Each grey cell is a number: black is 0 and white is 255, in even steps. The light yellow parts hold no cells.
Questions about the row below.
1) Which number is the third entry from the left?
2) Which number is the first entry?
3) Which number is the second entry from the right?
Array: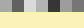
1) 218
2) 169
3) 157

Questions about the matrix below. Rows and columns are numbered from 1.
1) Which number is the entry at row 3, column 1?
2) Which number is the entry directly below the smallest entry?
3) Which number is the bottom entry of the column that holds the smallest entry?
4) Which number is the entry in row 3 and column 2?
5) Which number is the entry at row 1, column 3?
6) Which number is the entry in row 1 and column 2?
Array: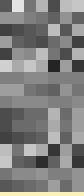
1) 65
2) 127
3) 158
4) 76
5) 117
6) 228

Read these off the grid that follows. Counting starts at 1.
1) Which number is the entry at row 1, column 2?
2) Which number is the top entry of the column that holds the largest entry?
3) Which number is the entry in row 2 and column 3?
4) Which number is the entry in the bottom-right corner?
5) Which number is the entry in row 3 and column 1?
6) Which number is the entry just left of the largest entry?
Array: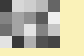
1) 215
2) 101
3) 143
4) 69
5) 111
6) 90

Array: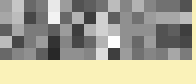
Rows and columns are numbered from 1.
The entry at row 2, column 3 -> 71
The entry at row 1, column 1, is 156
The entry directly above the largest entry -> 188
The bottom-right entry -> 123
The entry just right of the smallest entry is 144
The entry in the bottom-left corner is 104
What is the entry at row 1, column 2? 198
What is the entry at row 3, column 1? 94
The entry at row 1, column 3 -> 104
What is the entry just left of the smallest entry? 94
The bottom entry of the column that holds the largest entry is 62
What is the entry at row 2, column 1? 167
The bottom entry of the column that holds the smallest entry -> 40
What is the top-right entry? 82

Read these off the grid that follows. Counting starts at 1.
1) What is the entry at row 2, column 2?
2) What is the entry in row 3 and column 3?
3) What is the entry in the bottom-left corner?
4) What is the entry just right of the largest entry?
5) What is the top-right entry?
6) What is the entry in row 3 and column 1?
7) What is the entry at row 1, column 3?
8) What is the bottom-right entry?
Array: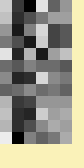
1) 46
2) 129
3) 237
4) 1
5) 150
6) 150
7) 1
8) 171

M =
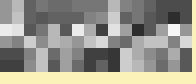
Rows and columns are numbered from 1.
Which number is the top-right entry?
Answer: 76
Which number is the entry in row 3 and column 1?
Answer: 235
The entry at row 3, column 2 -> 226
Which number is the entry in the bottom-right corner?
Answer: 88
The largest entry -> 246
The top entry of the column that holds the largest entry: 76
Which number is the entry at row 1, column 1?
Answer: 150
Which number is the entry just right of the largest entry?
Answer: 150
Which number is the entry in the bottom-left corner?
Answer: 64
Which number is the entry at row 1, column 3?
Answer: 98
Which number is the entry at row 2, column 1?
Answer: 150
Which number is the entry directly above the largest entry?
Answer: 45
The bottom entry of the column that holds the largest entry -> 150
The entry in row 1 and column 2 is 184
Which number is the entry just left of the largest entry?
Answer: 160
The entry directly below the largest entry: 130
